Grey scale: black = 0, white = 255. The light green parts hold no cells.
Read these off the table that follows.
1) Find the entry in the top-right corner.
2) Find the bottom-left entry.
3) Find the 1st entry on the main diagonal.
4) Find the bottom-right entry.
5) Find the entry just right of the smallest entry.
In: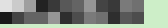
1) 112
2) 25
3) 225
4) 77
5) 68
